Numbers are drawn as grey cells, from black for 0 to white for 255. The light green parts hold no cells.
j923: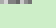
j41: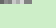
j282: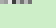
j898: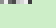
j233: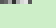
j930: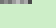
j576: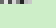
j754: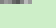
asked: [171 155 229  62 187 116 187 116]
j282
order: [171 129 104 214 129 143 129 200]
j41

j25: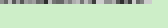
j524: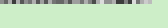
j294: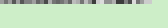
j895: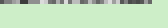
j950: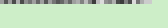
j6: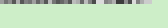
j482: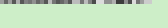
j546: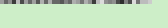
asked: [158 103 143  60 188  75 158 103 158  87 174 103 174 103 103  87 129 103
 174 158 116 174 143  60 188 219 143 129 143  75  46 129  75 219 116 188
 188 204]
j546
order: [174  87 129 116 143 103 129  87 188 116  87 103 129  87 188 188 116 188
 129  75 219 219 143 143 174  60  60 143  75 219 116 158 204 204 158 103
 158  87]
j482

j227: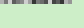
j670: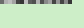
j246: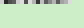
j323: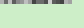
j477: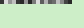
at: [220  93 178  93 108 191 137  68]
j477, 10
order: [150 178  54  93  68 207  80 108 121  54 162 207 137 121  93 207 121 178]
j227
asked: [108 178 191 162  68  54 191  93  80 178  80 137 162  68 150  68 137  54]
j670

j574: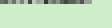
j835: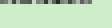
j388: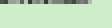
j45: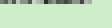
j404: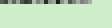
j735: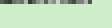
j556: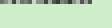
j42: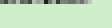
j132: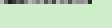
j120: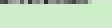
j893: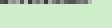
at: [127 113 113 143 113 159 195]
j42, 17
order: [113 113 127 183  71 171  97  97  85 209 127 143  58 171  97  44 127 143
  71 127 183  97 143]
j835
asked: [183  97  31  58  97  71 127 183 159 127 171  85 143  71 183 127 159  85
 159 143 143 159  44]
j132
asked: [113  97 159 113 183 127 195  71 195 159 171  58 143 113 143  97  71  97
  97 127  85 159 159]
j574
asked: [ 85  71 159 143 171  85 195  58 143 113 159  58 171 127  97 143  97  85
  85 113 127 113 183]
j893
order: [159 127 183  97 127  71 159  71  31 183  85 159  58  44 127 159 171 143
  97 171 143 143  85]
j404

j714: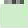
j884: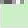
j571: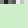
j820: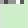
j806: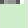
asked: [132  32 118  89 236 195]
j571
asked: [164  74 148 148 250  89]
j820
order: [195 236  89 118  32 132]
j571

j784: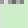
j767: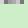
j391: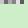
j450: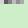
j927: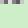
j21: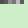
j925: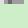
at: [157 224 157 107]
j784, 1
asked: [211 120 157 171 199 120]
j767
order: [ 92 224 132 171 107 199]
j391
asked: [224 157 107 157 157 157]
j925

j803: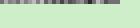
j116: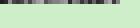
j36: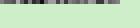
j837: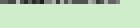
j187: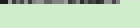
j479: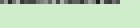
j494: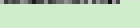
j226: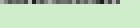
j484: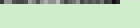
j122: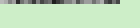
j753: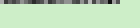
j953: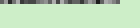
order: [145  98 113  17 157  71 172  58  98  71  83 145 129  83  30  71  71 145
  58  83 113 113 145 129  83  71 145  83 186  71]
j494
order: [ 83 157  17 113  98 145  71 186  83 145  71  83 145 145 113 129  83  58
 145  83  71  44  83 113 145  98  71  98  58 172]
j753
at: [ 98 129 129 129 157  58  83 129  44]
j187, 13
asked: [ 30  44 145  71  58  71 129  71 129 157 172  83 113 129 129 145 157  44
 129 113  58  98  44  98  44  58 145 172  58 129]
j116

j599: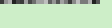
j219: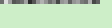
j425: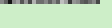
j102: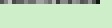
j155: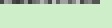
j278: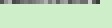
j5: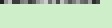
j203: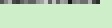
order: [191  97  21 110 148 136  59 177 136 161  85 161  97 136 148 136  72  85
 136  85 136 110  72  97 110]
j102
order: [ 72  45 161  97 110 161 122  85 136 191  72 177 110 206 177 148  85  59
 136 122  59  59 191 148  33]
j5
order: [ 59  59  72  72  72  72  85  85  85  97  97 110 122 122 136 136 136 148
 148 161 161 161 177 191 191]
j155
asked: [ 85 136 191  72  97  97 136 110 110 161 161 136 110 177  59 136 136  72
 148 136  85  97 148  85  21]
j102

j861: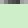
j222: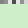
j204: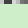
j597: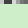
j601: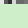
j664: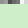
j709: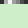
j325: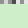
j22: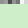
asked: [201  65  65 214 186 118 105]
j204
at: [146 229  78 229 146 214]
j222, 2
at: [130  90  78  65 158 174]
j861, 2

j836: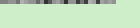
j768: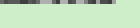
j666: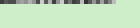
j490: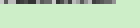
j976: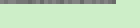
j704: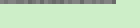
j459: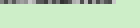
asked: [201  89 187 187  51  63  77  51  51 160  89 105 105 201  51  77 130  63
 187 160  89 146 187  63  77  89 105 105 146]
j490
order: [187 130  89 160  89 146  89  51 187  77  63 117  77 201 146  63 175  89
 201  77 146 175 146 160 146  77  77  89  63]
j666

